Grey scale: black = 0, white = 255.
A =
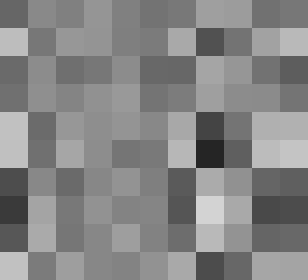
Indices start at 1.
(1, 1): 102
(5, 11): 177
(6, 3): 166
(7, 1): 77
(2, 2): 119
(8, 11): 76
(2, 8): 81
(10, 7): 169
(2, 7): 169
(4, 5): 153
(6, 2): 112
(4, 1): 112
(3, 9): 150
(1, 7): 120
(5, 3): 151
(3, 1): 106
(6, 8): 37
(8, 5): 131
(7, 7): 90
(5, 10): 176
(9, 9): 147
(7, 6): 127
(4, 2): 143
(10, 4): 135
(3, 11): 93
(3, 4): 119
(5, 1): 193
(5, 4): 142
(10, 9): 103
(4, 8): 159
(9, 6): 130
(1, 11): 119

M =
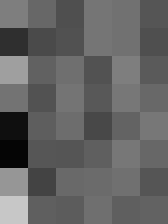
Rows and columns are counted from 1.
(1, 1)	126
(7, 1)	150
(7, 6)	85
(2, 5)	113
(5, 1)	15
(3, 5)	126
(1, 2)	103
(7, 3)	105
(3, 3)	111
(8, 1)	199
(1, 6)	85
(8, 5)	95
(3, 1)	159
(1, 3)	79
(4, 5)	119

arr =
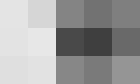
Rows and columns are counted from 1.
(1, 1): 228
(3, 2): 226
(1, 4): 114
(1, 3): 132
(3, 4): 122

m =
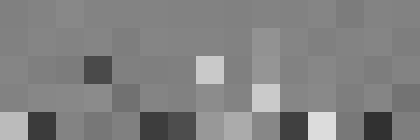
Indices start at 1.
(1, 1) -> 128
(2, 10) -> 146
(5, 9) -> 171
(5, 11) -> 64
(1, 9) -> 129
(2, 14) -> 133
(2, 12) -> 128
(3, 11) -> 130
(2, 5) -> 126
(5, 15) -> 126
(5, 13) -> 120
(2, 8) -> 132
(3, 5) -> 128
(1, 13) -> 124
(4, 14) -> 133
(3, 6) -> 127
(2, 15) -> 126
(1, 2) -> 131
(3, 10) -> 149

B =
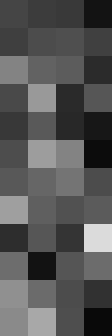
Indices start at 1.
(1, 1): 69
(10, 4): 108
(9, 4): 219
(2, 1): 63
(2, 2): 76
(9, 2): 86
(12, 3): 78
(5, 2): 89
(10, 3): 85
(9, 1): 45
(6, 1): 77
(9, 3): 52
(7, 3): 116
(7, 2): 102

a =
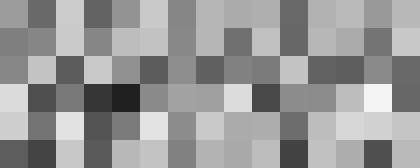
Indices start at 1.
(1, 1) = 156
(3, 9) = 130
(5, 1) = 207
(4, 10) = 73
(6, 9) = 169
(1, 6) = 201
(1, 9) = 171
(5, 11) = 109
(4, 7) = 163
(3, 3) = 92
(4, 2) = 78
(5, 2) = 115
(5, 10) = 174
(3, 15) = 105
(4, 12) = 140
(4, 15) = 103
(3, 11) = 196
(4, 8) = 159
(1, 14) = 153
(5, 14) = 209
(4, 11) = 141
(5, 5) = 123
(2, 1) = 127
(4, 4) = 54
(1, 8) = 181

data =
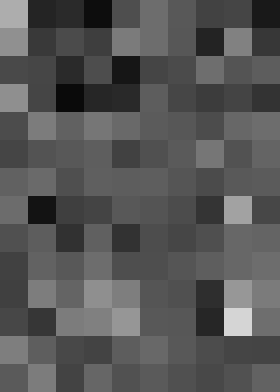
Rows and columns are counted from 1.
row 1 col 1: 173
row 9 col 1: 80
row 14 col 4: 102
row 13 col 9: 69
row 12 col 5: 150
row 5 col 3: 97
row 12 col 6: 88
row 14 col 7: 80
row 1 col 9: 69
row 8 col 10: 71
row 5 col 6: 91
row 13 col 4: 67
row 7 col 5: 93
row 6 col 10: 100
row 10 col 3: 88
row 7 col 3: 79
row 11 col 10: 123
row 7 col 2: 106
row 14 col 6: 90
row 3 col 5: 22
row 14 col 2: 124
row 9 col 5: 50
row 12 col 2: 54
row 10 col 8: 94
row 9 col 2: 93
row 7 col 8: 75
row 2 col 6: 109
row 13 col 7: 88
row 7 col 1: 97
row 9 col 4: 96
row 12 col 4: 128
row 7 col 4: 95
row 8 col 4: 68

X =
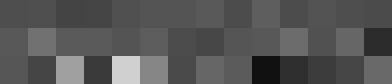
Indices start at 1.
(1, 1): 78
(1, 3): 68
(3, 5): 208
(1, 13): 78
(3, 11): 47
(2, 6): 93
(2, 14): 44
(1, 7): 84
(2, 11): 108
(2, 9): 85
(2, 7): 76
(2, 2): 113
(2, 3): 90

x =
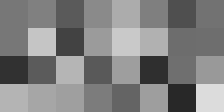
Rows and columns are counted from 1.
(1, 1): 119
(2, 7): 109
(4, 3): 159
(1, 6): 127
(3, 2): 91
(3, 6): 47
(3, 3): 181
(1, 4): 138
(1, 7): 79
